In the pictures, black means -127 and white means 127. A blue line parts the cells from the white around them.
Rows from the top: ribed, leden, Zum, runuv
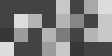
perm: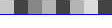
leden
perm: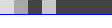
ribed
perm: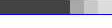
ribed
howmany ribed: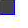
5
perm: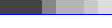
leden
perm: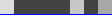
ribed
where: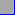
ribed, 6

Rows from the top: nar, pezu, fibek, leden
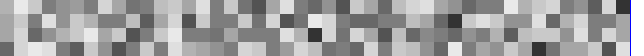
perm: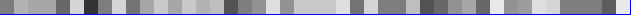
nar
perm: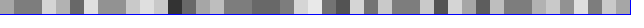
pezu
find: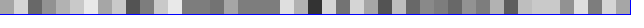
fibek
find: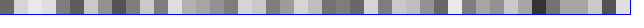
leden
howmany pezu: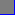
10
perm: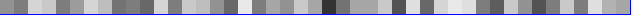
leden
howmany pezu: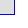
3

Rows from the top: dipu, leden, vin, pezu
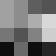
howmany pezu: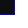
2
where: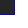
pezu, 3
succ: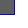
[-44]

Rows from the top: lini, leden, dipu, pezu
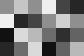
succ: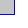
[15]
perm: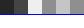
lini
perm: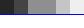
lini
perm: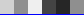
leden
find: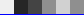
leden
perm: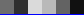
dipu

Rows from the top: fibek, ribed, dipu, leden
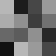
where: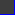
ribed, 2
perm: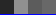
dipu
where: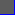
dipu, 1
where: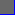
dipu, 0
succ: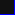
[55]
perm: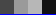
leden

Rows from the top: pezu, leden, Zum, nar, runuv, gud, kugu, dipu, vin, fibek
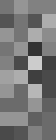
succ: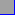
[45]
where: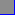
Zum, 3

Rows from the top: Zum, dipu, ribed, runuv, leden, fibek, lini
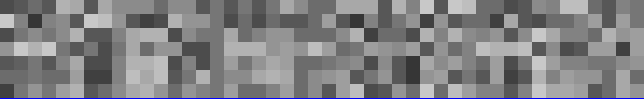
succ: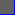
[-9]
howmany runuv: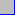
3

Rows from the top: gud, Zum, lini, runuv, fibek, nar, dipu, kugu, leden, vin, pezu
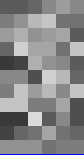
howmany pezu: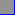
3
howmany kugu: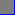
2

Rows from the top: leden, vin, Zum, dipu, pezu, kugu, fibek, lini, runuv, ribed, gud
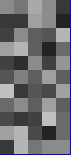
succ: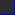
[11]
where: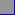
pezu, 4
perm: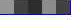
pezu
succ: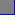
[-33]

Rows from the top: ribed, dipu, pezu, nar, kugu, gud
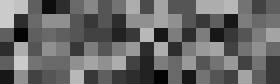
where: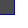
ribed, 10
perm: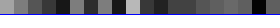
pezu
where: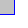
ribed, 1
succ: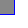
[-42]
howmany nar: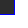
3

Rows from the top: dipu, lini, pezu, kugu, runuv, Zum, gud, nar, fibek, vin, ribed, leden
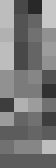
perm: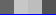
lini
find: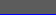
leden
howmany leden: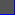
0
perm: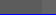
vin

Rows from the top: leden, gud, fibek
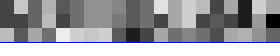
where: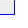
fibek, 4
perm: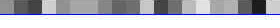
leden
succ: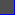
[39]
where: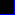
gud, 19
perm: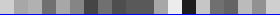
fibek
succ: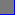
[-38]
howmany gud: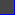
6

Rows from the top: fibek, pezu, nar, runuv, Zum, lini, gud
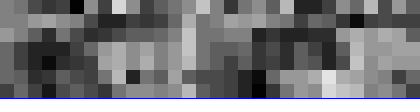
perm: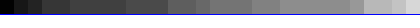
gud
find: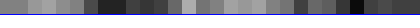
pezu
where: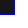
gud, 3
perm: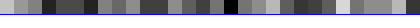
fibek
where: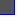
Zum, 22

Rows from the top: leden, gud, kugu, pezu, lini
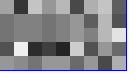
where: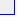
pezu, 1
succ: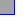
[-74]
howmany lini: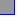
4
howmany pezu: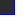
1

